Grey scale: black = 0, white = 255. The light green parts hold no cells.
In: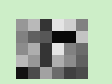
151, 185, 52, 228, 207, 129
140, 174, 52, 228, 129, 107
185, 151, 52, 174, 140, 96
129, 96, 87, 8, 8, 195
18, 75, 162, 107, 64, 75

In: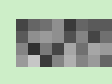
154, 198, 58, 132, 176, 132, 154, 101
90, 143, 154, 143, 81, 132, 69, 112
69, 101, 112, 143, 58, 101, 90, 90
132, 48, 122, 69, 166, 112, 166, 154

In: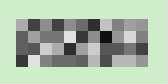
56, 226, 129, 107, 107, 96, 184, 78, 184, 184, 150
96, 160, 118, 118, 226, 56, 141, 16, 150, 216, 129
96, 87, 204, 172, 46, 160, 204, 87, 87, 118, 66
172, 66, 141, 66, 141, 107, 46, 194, 129, 160, 150

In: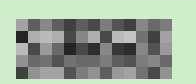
36, 175, 186, 175, 73, 135, 175, 73, 186, 195, 114, 64, 163
64, 145, 163, 163, 83, 124, 145, 94, 154, 163, 114, 73, 145
145, 105, 114, 83, 114, 105, 105, 124, 94, 83, 124, 135, 105
163, 94, 135, 94, 64, 94, 73, 124, 83, 64, 135, 105, 124
186, 73, 154, 105, 36, 73, 45, 135, 54, 45, 135, 83, 154

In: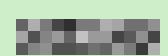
100, 174, 122, 69, 47, 122, 122, 174, 165, 112, 112, 144
90, 132, 144, 81, 81, 90, 112, 100, 154, 122, 58, 174
165, 81, 132, 154, 100, 194, 154, 154, 69, 90, 144, 69

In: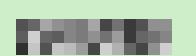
93, 207, 102, 93, 133, 123, 144, 114, 156, 58, 102, 114, 133
48, 197, 82, 197, 187, 156, 70, 207, 177, 102, 70, 144, 207
82, 102, 166, 144, 133, 123, 166, 70, 114, 58, 82, 144, 144

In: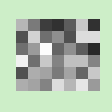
80, 210, 111, 143, 80, 220, 220
80, 173, 163, 122, 163, 101, 200
173, 163, 131, 220, 182, 230, 154
111, 154, 252, 101, 143, 92, 40
182, 122, 61, 49, 92, 200, 49
241, 111, 200, 131, 191, 191, 131
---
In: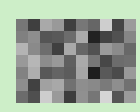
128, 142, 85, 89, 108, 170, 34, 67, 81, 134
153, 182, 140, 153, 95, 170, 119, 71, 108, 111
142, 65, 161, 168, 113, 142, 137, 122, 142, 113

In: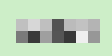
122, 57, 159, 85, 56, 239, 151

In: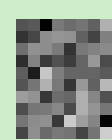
50, 70, 141, 149, 145, 97, 67, 128
46, 130, 58, 81, 61, 100, 152, 75
84, 117, 177, 120, 53, 152, 97, 184
78, 118, 121, 135, 74, 175, 148, 118
69, 143, 106, 120, 116, 68, 116, 205

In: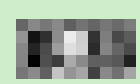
147, 19, 48, 141, 235, 206, 50, 126, 73, 92
133, 3, 79, 60, 170, 138, 95, 96, 88, 33

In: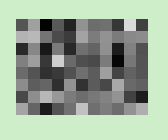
179, 184, 116, 75, 60, 163, 124, 146, 123, 137, 140
128, 158, 56, 206, 106, 79, 74, 123, 6, 119, 84
140, 93, 101, 47, 146, 50, 91, 72, 169, 105, 97
164, 101, 27, 84, 113, 193, 111, 125, 109, 146, 174

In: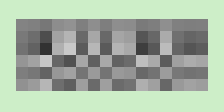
121, 109, 77, 162, 180, 105, 167, 104, 165, 158, 85, 103, 171, 112, 101, 106
149, 162, 199, 102, 81, 167, 96, 168, 98, 107, 190, 170, 92, 160, 172, 166
145, 155, 182, 110, 95, 158, 106, 159, 107, 114, 175, 160, 103, 153, 162, 157

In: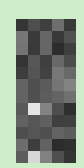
119, 58, 102, 57, 81
53, 87, 63, 104, 76
98, 79, 91, 117, 131
89, 229, 131, 77, 47
78, 85, 79, 99, 93
92, 215, 129, 79, 52
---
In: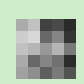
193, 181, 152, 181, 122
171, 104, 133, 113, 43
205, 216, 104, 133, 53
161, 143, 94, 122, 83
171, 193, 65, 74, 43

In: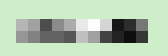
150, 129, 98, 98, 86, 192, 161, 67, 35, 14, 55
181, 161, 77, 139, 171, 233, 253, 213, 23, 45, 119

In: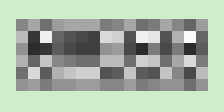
187, 54, 240, 101, 83, 73, 63, 217, 208, 83, 240, 229, 83, 177, 252, 101
177, 101, 196, 134, 123, 111, 111, 187, 187, 111, 208, 196, 111, 167, 217, 123
146, 156, 123, 146, 146, 156, 156, 134, 134, 156, 123, 134, 146, 146, 111, 146
134, 167, 111, 156, 167, 167, 167, 123, 134, 167, 111, 123, 167, 134, 101, 156
111, 217, 92, 177, 196, 208, 208, 83, 92, 196, 92, 83, 196, 134, 73, 187
146, 44, 54, 92, 73, 63, 63, 146, 156, 73, 44, 123, 73, 123, 44, 92

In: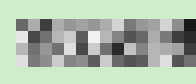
182, 113, 150, 113, 222, 73, 203, 113, 43, 193, 132, 182, 172, 162, 62
222, 122, 141, 203, 132, 141, 93, 203, 104, 84, 93, 182, 222, 84, 113
231, 73, 113, 182, 203, 93, 242, 182, 132, 84, 104, 172, 122, 62, 43
104, 172, 62, 172, 150, 162, 150, 172, 212, 122, 150, 162, 212, 141, 24

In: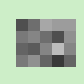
79, 110, 167, 156, 156
100, 91, 133, 188, 133
121, 133, 110, 79, 144
121, 144, 100, 57, 100

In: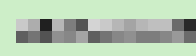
95, 116, 83, 144, 135, 164, 95, 116, 135, 144, 125, 125, 135, 153, 107
201, 173, 32, 182, 125, 83, 212, 201, 182, 164, 182, 191, 191, 107, 41
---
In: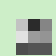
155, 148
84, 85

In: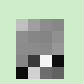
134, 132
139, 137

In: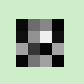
146, 239
54, 5

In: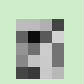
12, 89
111, 204

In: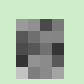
111, 134
87, 113

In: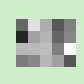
161, 180
185, 189
